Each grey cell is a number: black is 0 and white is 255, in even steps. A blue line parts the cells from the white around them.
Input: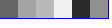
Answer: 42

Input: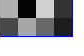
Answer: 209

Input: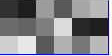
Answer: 166

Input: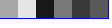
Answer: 56

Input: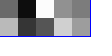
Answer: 145

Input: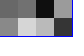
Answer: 15

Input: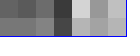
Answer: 152

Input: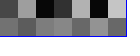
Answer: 7

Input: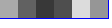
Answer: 220
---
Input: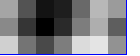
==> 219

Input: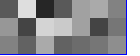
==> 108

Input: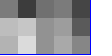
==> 146

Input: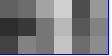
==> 196

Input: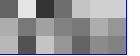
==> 99

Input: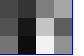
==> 13

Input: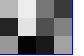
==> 4

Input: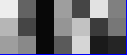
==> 214
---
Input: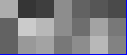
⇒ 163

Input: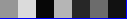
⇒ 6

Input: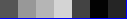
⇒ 181

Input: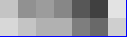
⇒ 177

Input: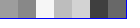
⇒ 246

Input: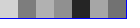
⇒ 177

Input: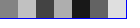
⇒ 67

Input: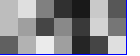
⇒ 235

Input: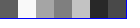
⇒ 165
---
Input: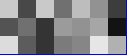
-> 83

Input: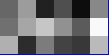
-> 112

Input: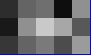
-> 25

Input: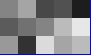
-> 91

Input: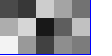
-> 173

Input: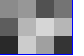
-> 93

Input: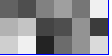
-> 178

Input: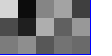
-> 75
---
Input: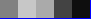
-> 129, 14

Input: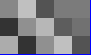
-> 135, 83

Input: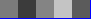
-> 123, 91

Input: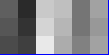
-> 95, 162

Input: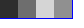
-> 45, 144

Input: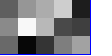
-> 95, 162

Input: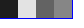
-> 29, 134

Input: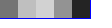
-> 116, 36
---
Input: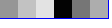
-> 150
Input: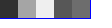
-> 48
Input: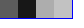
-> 92
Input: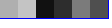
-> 175
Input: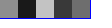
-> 142
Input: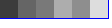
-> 60
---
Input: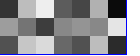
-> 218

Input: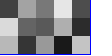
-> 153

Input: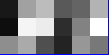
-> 79

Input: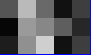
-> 207

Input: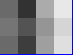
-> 159

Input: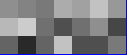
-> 100

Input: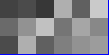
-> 96
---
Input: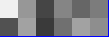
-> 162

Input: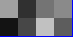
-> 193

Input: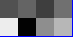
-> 142

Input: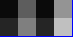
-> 37

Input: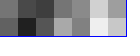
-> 239

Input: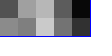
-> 115
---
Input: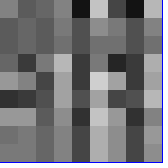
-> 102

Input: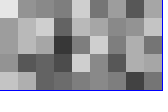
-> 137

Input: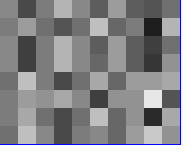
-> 124

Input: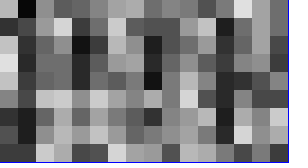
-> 143

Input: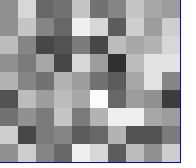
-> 103

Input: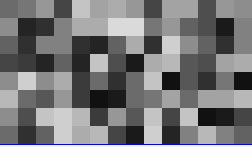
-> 151

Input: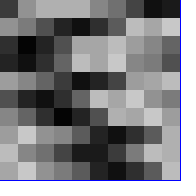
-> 176
